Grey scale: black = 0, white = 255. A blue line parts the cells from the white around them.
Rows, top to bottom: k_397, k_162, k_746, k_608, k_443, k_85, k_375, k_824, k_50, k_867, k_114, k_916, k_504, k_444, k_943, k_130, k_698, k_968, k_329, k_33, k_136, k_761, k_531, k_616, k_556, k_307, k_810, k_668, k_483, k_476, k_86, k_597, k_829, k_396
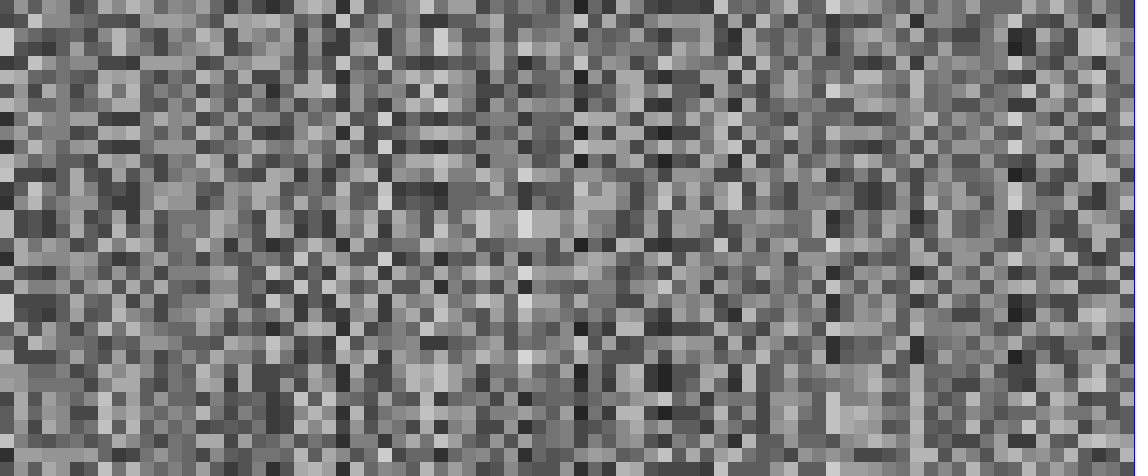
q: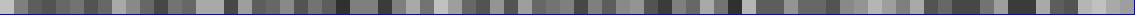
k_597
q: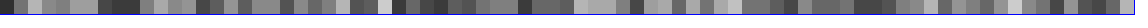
k_50
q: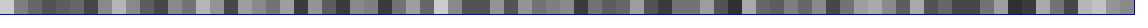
k_746

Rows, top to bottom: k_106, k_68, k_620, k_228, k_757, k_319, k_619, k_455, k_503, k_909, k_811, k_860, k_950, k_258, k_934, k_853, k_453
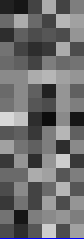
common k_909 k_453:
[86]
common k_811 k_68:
[161]
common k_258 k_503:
[138]

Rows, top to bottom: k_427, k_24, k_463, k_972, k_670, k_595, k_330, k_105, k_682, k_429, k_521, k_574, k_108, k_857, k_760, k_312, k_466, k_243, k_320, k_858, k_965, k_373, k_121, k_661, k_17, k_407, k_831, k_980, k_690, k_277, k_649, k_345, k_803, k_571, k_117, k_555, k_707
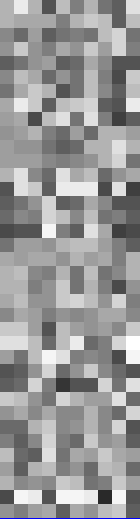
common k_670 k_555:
[83]
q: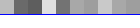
k_803
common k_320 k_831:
[147]

